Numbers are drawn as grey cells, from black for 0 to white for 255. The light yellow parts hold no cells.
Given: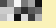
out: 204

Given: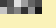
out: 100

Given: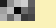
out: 191

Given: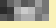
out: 56

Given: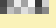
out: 191

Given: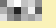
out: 131

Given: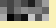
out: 69

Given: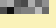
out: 14

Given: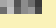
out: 192

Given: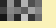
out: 135
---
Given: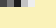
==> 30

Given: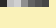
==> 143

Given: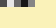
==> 105

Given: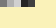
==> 208

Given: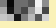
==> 70

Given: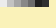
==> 136

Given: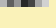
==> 39

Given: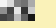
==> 229

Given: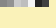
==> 190

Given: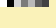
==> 122
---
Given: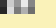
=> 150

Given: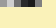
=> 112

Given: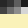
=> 94

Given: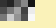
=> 91

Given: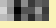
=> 42

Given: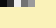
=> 238

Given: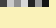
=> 144

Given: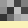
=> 68
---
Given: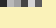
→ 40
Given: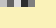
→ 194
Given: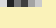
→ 219
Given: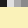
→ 29
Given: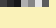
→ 64
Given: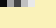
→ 10
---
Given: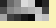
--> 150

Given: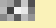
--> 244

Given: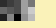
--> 75

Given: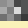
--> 218

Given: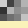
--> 143

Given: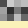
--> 120

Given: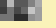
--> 73

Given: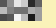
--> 113
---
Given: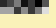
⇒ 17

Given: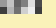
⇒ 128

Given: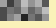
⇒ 189

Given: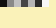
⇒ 69

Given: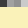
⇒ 202

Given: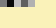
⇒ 95
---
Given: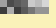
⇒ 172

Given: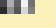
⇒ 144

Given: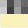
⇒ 61

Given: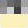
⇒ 205

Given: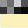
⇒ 134

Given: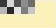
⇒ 42
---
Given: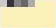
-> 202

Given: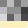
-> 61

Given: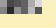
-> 41

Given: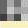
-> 170

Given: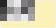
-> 97

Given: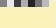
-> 63
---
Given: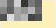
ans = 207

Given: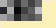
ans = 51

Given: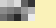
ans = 221

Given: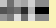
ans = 179

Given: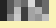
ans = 135

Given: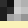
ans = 193
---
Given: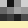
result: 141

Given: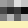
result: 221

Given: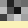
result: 119

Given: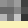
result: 156

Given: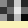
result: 203

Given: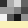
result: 216
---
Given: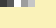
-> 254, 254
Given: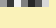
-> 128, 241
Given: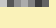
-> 172, 199
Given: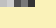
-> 80, 207
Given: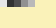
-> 78, 230
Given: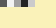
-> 160, 243
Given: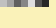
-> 134, 222
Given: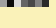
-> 101, 218
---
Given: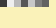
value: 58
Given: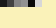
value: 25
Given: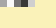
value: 167
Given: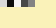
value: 217
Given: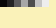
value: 8
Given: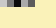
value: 201
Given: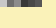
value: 200
